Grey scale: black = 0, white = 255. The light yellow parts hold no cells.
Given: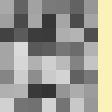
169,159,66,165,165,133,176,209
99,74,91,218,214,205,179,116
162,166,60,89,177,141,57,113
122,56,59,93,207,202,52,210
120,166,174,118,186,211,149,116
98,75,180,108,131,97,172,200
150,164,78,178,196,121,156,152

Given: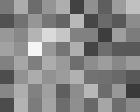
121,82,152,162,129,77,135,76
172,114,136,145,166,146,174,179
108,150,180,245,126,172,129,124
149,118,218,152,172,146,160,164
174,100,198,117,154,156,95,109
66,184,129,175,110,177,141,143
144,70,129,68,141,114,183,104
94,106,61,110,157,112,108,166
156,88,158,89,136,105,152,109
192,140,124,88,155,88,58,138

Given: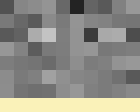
82,121,89,151,125,140,141
134,104,98,131,119,122,116
140,90,172,92,116,128,111
148,138,195,122,107,161,113
104,122,126,125,123,144,141
35,148,147,147,142,134,151
100,133,59,150,124,131,128
89,130,169,120,128,123,123
129,119,172,123,147,113,129
152,117,77,126,152,89,137

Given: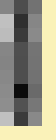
133,192,188,134,132,136,139,142,192
77,47,58,79,78,78,11,82,59
114,134,138,116,115,114,106,119,137

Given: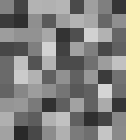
131,59,157,71,106,106,100,149,176,162
69,47,146,76,191,203,135,152,106,41
179,143,146,127,83,178,157,122,93,72
177,90,168,210,179,96,142,49,177,140
181,158,51,65,75,145,117,95,193,176
74,179,79,161,75,97,88,162,96,123
159,168,209,127,112,152,97,98,47,111
127,103,178,71,157,59,213,171,69,197
53,143,102,96,193,114,108,53,136,138

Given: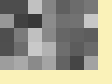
77,151,78,79,157
77,65,123,110,169
193,56,192,201,138
132,140,136,178,164
95,112,102,110,99
108,114,97,92,69
119,199,93,106,162
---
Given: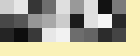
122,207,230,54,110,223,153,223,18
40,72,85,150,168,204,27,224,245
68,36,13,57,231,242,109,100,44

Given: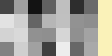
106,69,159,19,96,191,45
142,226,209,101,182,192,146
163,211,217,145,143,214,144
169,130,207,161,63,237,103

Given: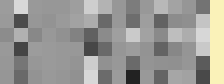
115,156,216,153,151,151,158,206,179,151,124,152,184,163,150
196,154,76,151,147,154,162,172,105,152,109,158,98,140,143
215,140,177,136,152,145,130,96,139,159,202,162,138,190,173
201,153,69,156,154,152,152,71,105,150,156,147,99,135,149
91,151,118,151,154,152,148,205,145,152,106,148,145,144,150
73,150,105,147,153,150,145,216,107,155,34,153,100,166,162

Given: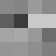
137,136,132,155
202,94,59,202
108,164,168,152
127,149,150,142

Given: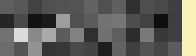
64,94,88,66,80,83,84,99,80,95,48,79,73
62,38,74,18,27,157,80,91,114,118,78,66,15
64,114,219,137,170,92,130,47,113,94,44,121,57
92,108,84,146,53,56,73,67,30,99,63,83,70

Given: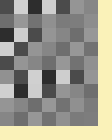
134,76,208,45,206,75,149
141,110,151,114,144,123,125
151,45,206,75,149,134,110
114,206,75,149,134,110,151
144,75,149,134,110,151,114
149,145,76,208,45,206,75
110,208,45,206,75,149,134
123,149,134,110,151,114,144
125,134,110,151,114,144,123
